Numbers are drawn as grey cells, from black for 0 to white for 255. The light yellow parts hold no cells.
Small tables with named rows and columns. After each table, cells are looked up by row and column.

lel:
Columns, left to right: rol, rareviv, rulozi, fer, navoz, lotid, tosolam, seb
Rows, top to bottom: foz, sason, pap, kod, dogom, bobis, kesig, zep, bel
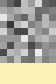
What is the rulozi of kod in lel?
183
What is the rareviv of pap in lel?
168
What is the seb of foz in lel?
85
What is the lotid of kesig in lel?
116
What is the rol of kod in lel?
145
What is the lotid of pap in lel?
104
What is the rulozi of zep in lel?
176
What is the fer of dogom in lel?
73
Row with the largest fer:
bobis

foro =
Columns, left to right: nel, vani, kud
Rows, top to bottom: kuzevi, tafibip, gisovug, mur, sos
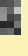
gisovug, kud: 85
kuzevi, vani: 84
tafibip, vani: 101
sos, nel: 96
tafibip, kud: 195
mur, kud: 118
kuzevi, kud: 115
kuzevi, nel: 81
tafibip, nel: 139
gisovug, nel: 148
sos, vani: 107
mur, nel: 39
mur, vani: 43

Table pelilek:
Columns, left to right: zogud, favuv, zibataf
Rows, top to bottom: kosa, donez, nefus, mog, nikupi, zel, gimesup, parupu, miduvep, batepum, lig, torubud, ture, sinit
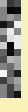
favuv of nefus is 152
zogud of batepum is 129
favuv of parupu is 12
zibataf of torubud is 162
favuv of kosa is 54
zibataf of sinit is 19

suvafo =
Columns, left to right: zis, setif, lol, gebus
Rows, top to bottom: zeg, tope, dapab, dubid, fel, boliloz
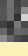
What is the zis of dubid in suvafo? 66
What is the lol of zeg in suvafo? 66
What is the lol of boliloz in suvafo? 74
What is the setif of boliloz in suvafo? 102
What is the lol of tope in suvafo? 73
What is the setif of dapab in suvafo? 111
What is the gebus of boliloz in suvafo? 63
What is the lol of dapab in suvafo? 49
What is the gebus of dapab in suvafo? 210
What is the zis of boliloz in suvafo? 139
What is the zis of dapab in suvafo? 85
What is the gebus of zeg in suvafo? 83
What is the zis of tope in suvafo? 87

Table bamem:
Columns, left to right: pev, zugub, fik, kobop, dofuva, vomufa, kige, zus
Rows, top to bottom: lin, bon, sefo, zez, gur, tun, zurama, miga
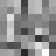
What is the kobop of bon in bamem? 84
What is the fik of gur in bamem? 108
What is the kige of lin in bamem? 118
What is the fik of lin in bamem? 193
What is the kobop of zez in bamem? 124
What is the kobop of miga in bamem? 40
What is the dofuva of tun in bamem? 140
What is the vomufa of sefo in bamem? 129
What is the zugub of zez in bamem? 192
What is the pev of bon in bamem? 152
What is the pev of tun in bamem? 151
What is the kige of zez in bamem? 128
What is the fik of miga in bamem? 137
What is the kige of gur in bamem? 165
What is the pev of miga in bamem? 160
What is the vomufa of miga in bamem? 182
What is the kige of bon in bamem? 139

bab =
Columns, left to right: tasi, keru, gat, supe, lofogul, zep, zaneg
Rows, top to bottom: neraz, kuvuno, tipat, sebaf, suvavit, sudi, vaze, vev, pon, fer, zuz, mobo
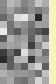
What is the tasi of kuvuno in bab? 134
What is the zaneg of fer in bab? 94
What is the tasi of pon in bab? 43
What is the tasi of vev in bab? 62
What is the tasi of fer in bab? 149
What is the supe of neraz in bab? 131
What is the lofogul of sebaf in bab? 117
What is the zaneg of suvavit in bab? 66
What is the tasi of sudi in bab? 88
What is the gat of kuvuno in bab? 131
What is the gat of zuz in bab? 152
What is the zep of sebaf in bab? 160
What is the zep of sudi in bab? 173
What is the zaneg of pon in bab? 143
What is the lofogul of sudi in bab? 97

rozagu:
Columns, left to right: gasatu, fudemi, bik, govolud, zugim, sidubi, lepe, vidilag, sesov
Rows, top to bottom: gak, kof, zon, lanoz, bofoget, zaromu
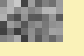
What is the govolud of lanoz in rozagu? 87
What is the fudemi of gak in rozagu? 179
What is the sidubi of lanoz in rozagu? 144
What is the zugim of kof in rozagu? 131
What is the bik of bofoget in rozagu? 60
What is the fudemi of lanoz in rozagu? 157
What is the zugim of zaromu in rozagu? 144
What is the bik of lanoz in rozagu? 136
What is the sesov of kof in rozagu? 159
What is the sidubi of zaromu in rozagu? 89
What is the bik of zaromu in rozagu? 170
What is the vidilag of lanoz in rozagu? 144

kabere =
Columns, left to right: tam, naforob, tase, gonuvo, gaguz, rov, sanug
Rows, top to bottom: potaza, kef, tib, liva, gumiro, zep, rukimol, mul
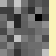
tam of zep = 126
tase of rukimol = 77
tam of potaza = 174
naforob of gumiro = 130
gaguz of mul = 104
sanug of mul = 192
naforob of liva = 168
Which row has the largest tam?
potaza

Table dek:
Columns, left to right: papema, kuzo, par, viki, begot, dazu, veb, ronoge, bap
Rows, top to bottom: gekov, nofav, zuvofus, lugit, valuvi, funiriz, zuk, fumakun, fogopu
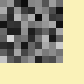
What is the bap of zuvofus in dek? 64
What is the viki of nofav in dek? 61
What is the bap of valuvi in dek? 166
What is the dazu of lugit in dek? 130
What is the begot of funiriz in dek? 43
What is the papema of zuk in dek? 46
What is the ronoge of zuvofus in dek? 56
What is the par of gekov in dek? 47
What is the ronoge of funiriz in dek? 24
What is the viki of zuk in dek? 22
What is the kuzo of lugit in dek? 53
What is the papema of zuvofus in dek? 111
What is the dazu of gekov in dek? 139
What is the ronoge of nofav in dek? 78
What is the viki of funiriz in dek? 116
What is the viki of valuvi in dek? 143
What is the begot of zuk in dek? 103

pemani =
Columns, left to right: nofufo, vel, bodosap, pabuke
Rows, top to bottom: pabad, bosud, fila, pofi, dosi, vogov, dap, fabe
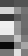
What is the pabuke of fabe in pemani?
126
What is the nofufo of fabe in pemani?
118
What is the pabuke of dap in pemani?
166
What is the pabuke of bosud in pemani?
115
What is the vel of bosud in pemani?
214
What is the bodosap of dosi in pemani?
148
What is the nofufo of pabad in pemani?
73
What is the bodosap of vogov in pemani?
193
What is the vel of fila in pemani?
55
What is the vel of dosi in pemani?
236
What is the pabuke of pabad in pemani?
83
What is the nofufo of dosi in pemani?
236
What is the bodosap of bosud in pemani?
150
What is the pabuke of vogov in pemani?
123
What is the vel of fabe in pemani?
118
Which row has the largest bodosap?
fabe

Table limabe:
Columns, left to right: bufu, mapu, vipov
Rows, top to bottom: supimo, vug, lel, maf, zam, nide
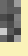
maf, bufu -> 96
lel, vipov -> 128
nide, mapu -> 60
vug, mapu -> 91
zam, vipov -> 62
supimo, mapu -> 87
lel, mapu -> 61
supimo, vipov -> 155
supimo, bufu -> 104
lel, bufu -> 74
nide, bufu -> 100
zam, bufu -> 203
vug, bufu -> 104
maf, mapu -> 75
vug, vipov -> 92
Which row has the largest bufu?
zam

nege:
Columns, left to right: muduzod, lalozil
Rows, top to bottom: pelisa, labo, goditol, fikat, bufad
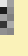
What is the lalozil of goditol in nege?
128
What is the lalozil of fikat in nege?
171
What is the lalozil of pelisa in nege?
160
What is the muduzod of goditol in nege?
161
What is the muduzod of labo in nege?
28
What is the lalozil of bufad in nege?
135
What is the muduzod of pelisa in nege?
228
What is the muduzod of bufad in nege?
144
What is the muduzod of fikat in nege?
53
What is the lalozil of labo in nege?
142

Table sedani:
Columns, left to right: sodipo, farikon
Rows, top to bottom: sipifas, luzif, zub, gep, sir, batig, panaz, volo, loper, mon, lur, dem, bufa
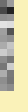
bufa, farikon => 139
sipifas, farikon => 156
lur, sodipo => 173
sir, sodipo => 159
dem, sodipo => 142
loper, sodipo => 141
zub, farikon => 148
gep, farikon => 222
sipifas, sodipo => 110
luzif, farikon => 35
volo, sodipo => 204
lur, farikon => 121
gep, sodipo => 227
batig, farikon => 144
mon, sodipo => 119
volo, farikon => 183
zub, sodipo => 142
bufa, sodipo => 151
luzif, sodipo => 72

